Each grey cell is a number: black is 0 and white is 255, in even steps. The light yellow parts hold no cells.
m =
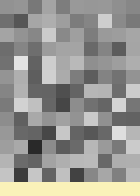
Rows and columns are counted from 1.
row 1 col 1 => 146
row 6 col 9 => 114
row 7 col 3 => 101
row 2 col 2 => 86
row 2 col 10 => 121
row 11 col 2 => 169
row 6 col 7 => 93
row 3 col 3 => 135
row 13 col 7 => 135
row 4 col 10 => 165
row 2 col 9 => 138
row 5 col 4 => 206
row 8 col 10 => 118
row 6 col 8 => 131
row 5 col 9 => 158
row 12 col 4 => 163
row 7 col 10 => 204
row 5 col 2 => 227
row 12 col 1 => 180
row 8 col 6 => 141
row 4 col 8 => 132
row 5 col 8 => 149
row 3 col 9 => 157
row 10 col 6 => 100
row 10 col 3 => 100
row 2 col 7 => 133
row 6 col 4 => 208
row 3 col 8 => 154
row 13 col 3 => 198
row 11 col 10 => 203
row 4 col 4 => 156
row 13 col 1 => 196
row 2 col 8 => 206
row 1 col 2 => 149

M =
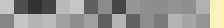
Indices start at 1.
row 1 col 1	198
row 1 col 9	69
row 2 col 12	123
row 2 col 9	181
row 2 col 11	142
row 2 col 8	94
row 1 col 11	143
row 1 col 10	150
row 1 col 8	138
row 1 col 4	67

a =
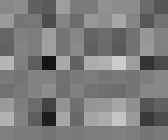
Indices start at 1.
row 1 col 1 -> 136
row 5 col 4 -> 21
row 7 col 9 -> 109
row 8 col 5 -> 147
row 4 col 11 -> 153
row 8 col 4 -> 68
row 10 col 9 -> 128
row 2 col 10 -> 133
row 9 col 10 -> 154
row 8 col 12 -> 97
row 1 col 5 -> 157
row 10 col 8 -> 125
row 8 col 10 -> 142
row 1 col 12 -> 86
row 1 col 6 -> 124
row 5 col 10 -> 157
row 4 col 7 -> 96
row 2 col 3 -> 119
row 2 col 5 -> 132
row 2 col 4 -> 77
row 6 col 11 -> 126
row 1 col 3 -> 97
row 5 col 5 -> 168
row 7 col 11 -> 135
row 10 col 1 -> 127
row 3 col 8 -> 108
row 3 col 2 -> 128
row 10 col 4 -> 117
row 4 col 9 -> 89
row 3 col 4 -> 158
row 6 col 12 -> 134
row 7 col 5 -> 112
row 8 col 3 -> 108
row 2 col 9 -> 166

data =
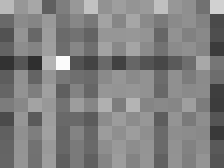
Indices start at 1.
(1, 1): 186
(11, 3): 114
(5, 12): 71
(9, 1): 75
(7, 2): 147
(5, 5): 251
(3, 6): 114
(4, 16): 59
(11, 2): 148
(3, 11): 148
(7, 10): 150
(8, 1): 124
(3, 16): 78
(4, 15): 133
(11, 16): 89
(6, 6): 111
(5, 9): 65
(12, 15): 148
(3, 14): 129
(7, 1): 101
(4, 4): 159
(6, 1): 93
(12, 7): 96
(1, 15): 113
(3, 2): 148
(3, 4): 157
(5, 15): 168
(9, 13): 148
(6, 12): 108
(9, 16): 85
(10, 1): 96
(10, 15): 137
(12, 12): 97
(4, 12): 114
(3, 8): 150
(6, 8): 138
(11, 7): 105

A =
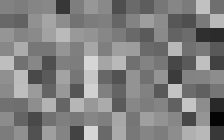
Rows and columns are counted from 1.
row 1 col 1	130
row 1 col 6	126
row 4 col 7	167
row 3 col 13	99
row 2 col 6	114
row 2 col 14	79
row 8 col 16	40
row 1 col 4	136
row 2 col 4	165
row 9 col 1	140
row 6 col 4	90
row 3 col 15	47
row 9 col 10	118
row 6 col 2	188
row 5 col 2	113
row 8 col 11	125
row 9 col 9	167
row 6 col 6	118
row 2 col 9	102
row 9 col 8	127
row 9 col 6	120
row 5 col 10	112
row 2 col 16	185
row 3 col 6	153
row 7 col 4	100
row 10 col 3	81
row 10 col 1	124
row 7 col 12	89
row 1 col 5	55
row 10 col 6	67
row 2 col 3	145
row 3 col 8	135
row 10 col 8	105
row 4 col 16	89
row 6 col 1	144
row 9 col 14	71

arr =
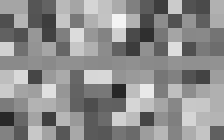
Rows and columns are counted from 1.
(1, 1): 165
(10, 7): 90
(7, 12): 125
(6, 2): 217
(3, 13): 165
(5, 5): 145
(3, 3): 151
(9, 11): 69
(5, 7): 139
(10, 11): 157
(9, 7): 90
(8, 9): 96
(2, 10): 178
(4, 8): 140
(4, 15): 122
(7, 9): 39
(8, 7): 77
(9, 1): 40
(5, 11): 138
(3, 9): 208
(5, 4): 138
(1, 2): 165
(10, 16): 96
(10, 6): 168
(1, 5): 185
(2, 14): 148
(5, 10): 144
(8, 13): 135
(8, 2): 141
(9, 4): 63
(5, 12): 137
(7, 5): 150
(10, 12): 183
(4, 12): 95
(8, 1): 123
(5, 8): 138
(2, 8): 195

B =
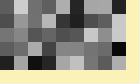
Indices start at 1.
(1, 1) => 93
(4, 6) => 132
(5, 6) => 192
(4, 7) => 116
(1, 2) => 205
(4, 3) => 171
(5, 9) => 174
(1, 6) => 37
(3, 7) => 199
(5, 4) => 38
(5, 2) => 164
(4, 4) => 68
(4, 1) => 93
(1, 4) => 95

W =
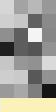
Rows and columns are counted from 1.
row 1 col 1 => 214
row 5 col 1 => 198
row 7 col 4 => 20
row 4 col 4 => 146
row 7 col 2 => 168
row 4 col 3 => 84
